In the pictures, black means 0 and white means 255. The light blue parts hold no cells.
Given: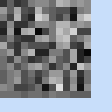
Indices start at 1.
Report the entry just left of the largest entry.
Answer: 81
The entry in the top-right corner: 138
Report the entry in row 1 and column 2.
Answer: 96
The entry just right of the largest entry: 67
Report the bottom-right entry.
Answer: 96
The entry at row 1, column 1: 51
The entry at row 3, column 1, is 123
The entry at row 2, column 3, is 167
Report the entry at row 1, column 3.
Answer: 51
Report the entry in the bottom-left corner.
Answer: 111
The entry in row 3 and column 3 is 180
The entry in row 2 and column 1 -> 153
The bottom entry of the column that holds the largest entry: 111

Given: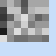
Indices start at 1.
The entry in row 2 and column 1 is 67
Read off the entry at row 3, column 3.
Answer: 180
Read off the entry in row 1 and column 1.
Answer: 141
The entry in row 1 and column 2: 180
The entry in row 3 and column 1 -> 53
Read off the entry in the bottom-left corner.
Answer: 221
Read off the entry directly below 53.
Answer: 83
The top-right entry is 166
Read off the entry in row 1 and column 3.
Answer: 141

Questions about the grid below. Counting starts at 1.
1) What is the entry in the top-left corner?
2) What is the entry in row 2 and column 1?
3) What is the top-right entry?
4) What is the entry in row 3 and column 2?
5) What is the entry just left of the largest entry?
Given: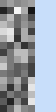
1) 136
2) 35
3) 160
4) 188
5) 77

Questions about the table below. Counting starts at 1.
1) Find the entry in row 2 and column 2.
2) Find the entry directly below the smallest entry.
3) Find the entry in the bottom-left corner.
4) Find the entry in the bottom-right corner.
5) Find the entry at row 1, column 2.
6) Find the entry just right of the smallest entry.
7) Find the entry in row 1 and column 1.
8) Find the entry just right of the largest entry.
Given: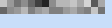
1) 141
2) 168
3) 102
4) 115
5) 153
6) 141
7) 197
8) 90

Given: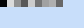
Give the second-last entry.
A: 175
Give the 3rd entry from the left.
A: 145
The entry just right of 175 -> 103

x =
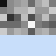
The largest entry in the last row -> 203
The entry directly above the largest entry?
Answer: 77
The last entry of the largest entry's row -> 92
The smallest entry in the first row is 19
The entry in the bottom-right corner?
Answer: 139
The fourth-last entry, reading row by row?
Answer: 92
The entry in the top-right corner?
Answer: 124
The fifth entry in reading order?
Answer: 108
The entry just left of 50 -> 203
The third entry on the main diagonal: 92
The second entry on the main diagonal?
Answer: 139

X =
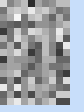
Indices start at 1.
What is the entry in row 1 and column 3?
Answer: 163
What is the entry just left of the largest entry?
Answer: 175
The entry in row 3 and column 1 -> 147
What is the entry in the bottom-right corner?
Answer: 75
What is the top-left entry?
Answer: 218
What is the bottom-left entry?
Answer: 117
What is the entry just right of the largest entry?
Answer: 117
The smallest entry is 43
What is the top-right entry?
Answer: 189
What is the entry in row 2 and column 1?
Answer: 117
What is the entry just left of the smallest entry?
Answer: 189
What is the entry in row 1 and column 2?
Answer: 133
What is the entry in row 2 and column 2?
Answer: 189
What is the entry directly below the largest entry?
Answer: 90

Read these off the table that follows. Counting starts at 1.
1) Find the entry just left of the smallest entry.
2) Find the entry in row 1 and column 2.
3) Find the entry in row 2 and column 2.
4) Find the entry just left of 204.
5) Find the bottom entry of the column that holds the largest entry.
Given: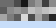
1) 76
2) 108
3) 138
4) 192
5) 216

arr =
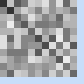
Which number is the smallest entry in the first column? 51
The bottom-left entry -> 164
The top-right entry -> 195
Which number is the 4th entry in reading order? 121
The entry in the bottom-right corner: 105
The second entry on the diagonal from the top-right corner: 164
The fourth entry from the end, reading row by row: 207
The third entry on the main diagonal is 105
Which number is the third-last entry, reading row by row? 149
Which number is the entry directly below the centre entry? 149
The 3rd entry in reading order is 90
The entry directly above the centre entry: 207
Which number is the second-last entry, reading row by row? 207
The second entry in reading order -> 195
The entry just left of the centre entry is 134

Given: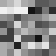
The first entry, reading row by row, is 171
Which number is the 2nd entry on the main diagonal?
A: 228
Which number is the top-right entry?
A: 104
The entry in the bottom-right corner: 120
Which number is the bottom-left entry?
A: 171
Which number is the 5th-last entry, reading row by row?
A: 147
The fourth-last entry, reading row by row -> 120
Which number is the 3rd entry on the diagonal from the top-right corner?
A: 133
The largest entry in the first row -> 216
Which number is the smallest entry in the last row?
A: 77

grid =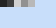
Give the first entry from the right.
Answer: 184
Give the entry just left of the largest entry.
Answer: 64
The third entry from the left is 209

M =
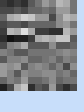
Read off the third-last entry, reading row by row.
73
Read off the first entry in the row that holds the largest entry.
61
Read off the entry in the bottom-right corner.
73
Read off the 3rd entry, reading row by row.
61
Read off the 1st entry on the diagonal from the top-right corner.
116
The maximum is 223
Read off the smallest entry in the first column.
32
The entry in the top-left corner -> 61
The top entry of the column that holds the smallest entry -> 46
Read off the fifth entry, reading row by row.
89
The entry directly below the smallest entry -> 129
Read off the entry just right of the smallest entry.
32
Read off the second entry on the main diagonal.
73
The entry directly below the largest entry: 32
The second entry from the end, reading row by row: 46
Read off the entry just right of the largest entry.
170
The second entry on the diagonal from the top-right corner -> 154
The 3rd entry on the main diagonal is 183
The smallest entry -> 18
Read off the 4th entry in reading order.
46
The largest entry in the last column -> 170
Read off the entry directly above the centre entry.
170
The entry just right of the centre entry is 89
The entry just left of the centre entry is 89
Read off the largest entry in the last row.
197
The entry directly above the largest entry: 73
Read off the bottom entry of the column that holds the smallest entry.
73
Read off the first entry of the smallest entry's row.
46
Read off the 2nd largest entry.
210
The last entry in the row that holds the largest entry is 154
